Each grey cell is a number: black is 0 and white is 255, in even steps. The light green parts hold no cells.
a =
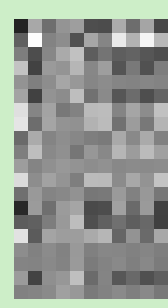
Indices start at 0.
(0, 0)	35
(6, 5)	186
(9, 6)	136
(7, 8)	156
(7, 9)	120
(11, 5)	187
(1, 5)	166
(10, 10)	140
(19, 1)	132
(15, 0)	226
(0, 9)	165
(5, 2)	147
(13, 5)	74
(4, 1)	127
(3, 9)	81
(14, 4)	189
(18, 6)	132
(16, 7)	134
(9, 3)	144
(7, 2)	165
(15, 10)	168
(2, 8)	99
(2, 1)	77
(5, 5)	113
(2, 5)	93
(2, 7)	94
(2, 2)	135
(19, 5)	122
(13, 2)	111
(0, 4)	158
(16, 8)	129
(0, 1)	168
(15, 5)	170
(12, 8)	129
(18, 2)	143
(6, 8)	165

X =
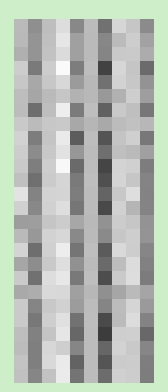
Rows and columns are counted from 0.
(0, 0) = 186
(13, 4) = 118
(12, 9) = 131
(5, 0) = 189
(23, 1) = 127
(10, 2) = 205
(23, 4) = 134
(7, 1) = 187
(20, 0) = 202
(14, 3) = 204
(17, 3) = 222
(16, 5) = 190
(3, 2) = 204
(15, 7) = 199
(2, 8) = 202
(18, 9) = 124
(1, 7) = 187
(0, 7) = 214
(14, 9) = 147
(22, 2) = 196
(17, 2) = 201
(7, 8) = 193
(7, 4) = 168
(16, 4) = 117
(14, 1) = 158
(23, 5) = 188
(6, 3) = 238
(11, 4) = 122
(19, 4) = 160
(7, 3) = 201
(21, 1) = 120
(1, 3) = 230
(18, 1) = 113
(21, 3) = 224
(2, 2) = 194
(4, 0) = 199

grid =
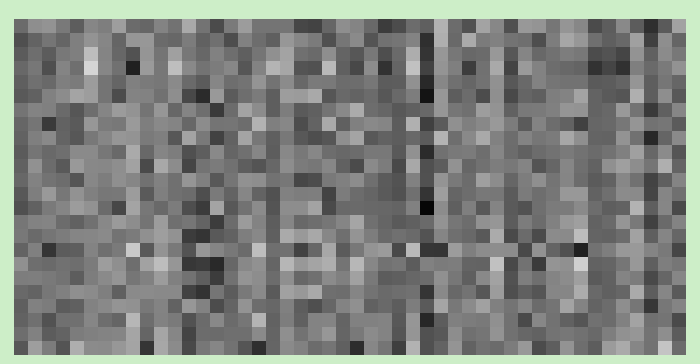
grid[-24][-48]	107
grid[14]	[118, 130, 132, 108, 97, 113, 136, 154, 141, 116, 156, 111, 118, 99, 60, 108, 155, 131, 93, 134, 104, 110, 118, 133, 165, 112, 101, 90, 96, 106, 147, 118, 109, 145, 150, 92, 124, 108, 129, 152, 159, 98, 106, 149, 121, 65, 106, 131]
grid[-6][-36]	114
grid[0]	[107, 142, 147, 121, 93, 134, 126, 158, 107, 102, 131, 114, 169, 115, 75, 122, 156, 116, 116, 117, 71, 67, 102, 142, 132, 105, 60, 76, 108, 95, 178, 108, 81, 163, 135, 80, 152, 148, 118, 149, 135, 75, 93, 137, 92, 47, 90, 162]
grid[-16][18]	95
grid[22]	[110, 129, 92, 99, 124, 128, 131, 133, 165, 101, 165, 134, 68, 108, 107, 111, 111, 138, 100, 143, 114, 131, 151, 101, 121, 139, 131, 85, 149, 81, 88, 141, 112, 117, 147, 113, 103, 98, 115, 119, 113, 105, 126, 145, 150, 115, 142, 92]
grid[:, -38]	[131, 107, 116, 119, 119, 113, 150, 137, 127, 133, 168, 129, 127, 105, 156, 158, 147, 189, 156, 137, 131, 130, 165, 167]
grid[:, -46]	[147, 117, 92, 79, 105, 129, 128, 58, 137, 105, 108, 115, 153, 122, 132, 117, 53, 106, 121, 119, 124, 82, 92, 124]
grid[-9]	[120, 106, 117, 124, 133, 134, 138, 115, 123, 144, 158, 146, 60, 52, 89, 98, 126, 136, 95, 170, 153, 168, 135, 111, 148, 125, 105, 112, 106, 83, 133, 111, 104, 89, 171, 74, 107, 75, 139, 138, 189, 100, 98, 108, 162, 95, 133, 102]
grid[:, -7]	[75, 111, 76, 50, 90, 99, 99, 102, 100, 107, 98, 91, 98, 109, 98, 100, 114, 98, 90, 105, 99, 113, 105, 93]
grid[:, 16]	[156, 129, 95, 86, 115, 110, 163, 109, 164, 112, 94, 145, 134, 114, 155, 126, 107, 136, 148, 121, 147, 118, 111, 85]
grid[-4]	[95, 129, 124, 92, 96, 130, 137, 148, 145, 120, 131, 98, 151, 130, 76, 100, 147, 109, 103, 128, 93, 79, 102, 131, 144, 97, 105, 93, 125, 90, 165, 120, 139, 161, 128, 116, 134, 107, 116, 163, 131, 99, 108, 142, 118, 55, 119, 132]
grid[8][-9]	167
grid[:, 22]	[102, 80, 142, 185, 121, 86, 116, 170, 86, 109, 135, 121, 67, 74, 118, 135, 167, 174, 139, 111, 102, 132, 151, 117]
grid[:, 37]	[148, 78, 104, 130, 130, 95, 122, 131, 118, 108, 84, 143, 110, 111, 108, 75, 146, 59, 111, 85, 107, 135, 98, 76]
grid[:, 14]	[75, 112, 129, 124, 134, 153, 58, 116, 66, 137, 123, 88, 122, 164, 60, 89, 133, 41, 60, 117, 76, 136, 107, 134]
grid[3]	[104, 119, 79, 132, 111, 213, 134, 113, 32, 154, 119, 190, 137, 115, 124, 135, 86, 131, 180, 166, 84, 81, 185, 96, 72, 140, 50, 101, 193, 66, 148, 127, 61, 113, 169, 68, 154, 130, 109, 104, 100, 50, 69, 49, 127, 106, 122, 146]
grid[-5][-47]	99
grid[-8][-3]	132
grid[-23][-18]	175
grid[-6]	[125, 126, 121, 115, 93, 125, 138, 149, 118, 129, 156, 128, 114, 94, 60, 113, 148, 141, 108, 143, 103, 112, 139, 128, 161, 121, 92, 95, 103, 108, 144, 119, 95, 137, 162, 82, 126, 111, 132, 140, 159, 90, 97, 132, 124, 73, 102, 134]
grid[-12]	[88, 126, 153, 119, 146, 128, 119, 120, 156, 90, 127, 112, 108, 78, 122, 99, 134, 99, 81, 129, 125, 126, 67, 124, 108, 101, 90, 81, 112, 52, 158, 101, 109, 120, 119, 91, 123, 110, 118, 152, 152, 98, 111, 139, 138, 69, 133, 112]
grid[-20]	[95, 112, 105, 127, 123, 156, 116, 101, 128, 122, 119, 138, 106, 91, 134, 110, 115, 148, 115, 139, 104, 122, 121, 108, 109, 119, 92, 93, 145, 41, 135, 112, 102, 114, 145, 88, 105, 130, 117, 114, 114, 90, 92, 100, 149, 94, 118, 102]
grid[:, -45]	[121, 101, 120, 132, 127, 140, 106, 98, 100, 111, 89, 109, 119, 133, 108, 124, 92, 113, 115, 128, 92, 112, 99, 84]
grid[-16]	[98, 127, 137, 100, 87, 120, 134, 150, 147, 122, 127, 87, 163, 121, 66, 98, 164, 119, 95, 120, 88, 78, 86, 143, 164, 88, 98, 93, 104, 91, 179, 110, 137, 169, 129, 109, 131, 118, 123, 167, 143, 100, 99, 147, 113, 40, 101, 138]
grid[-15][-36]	80
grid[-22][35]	87
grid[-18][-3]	58

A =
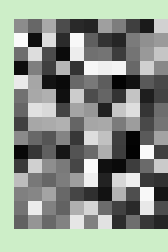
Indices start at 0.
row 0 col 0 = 140
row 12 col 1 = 134
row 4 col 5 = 121
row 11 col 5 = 239
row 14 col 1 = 149
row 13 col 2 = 129
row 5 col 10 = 67
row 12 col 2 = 164
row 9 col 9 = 250
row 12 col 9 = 248
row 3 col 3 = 182
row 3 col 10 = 136
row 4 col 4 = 104
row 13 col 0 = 116
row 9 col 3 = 21
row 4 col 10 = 72
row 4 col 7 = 3
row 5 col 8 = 196
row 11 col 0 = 189
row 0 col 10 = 209
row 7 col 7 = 123
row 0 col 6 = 159
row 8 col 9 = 90
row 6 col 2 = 217
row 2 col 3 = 11
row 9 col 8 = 2
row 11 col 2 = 102
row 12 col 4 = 69
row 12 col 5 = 47
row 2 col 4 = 237
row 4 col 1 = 166
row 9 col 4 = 83
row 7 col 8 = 157
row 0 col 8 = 63
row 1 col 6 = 51
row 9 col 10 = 63
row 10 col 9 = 106
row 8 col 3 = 132

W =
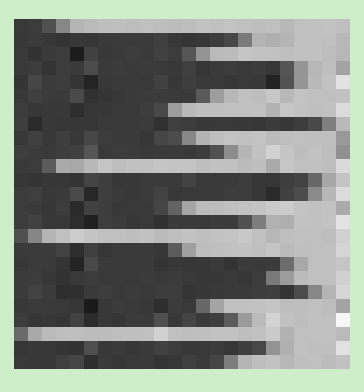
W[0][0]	57
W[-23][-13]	60
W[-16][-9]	140
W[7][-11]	56
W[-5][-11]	103
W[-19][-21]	56
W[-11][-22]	56
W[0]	[57, 60, 80, 135, 181, 187, 190, 191, 189, 192, 190, 188, 190, 194, 192, 195, 192, 190, 192, 184, 192, 193, 194, 191]
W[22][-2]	193
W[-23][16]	197
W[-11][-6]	177
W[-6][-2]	181
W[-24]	[56, 59, 56, 51, 55, 54, 58, 59, 59, 59, 64, 55, 53, 55, 61, 71, 122, 179, 175, 181, 193, 192, 191, 184]
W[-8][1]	59
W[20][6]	56
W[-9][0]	58
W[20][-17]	59
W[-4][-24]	60
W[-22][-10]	58
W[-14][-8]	60
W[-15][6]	197
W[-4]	[60, 54, 56, 53, 66, 43, 56, 53, 59, 59, 79, 55, 68, 58, 62, 91, 155, 187, 211, 194, 190, 193, 192, 247]
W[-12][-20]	42
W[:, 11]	[188, 55, 60, 56, 55, 58, 156, 63, 76, 59, 195, 58, 56, 99, 58, 191, 92, 55, 59, 61, 59, 55, 192, 60, 55]
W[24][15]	125
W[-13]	[60, 63, 56, 58, 74, 39, 62, 58, 56, 59, 66, 56, 57, 58, 58, 61, 60, 55, 42, 64, 76, 138, 182, 219]
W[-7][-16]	57
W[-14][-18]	62
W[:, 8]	[189, 59, 61, 58, 58, 58, 57, 57, 58, 59, 193, 56, 56, 57, 55, 190, 57, 58, 57, 59, 58, 59, 191, 55, 57]
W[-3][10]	209
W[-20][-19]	49
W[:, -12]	[190, 53, 86, 63, 62, 58, 185, 60, 135, 57, 196, 66, 57, 165, 58, 194, 160, 54, 57, 53, 57, 68, 190, 56, 63]
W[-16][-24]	62
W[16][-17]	57
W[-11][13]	57

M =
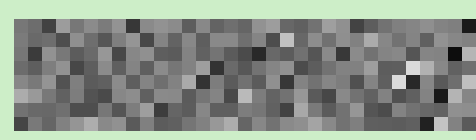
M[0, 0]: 119
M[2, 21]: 85
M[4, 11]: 130
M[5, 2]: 120
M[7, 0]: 69
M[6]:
[114, 105, 104, 112, 78, 78, 119, 85, 125, 158, 61, 101, 92, 135, 95, 95, 125, 118, 97, 66, 168, 122, 91, 114, 150, 85, 76, 131, 114, 104, 98, 144, 142]
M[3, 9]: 95
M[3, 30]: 136
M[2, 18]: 104
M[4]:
[135, 121, 148, 82, 127, 91, 96, 139, 94, 132, 111, 130, 170, 51, 125, 91, 113, 91, 144, 55, 131, 114, 134, 125, 80, 132, 95, 219, 40, 135, 89, 110, 191]
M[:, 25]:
[93, 171, 114, 158, 132, 97, 85, 95]
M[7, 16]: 101
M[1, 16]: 111
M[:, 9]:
[138, 72, 144, 95, 132, 96, 158, 128]
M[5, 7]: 135
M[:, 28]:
[133, 132, 85, 218, 40, 96, 114, 96]
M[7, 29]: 33
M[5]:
[172, 153, 120, 97, 125, 83, 74, 135, 141, 96, 138, 137, 91, 117, 132, 73, 186, 125, 99, 114, 151, 90, 71, 137, 114, 97, 130, 81, 96, 131, 25, 180, 134]
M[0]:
[119, 109, 66, 156, 119, 139, 123, 147, 55, 138, 146, 139, 93, 136, 99, 111, 101, 146, 157, 103, 96, 114, 159, 144, 67, 93, 114, 128, 133, 143, 131, 127, 26]
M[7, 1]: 121
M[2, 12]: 131
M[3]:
[108, 94, 126, 146, 71, 94, 139, 95, 132, 95, 139, 118, 130, 158, 51, 106, 87, 115, 133, 145, 76, 93, 114, 130, 129, 158, 93, 94, 218, 177, 136, 97, 111]
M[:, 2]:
[66, 110, 146, 126, 148, 120, 104, 101]
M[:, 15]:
[111, 137, 91, 106, 91, 73, 95, 173]
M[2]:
[119, 59, 146, 120, 92, 106, 151, 72, 135, 144, 94, 91, 131, 97, 116, 91, 75, 41, 104, 92, 113, 85, 138, 56, 139, 114, 132, 136, 85, 133, 131, 13, 181]
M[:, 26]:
[114, 135, 132, 93, 95, 130, 76, 94]
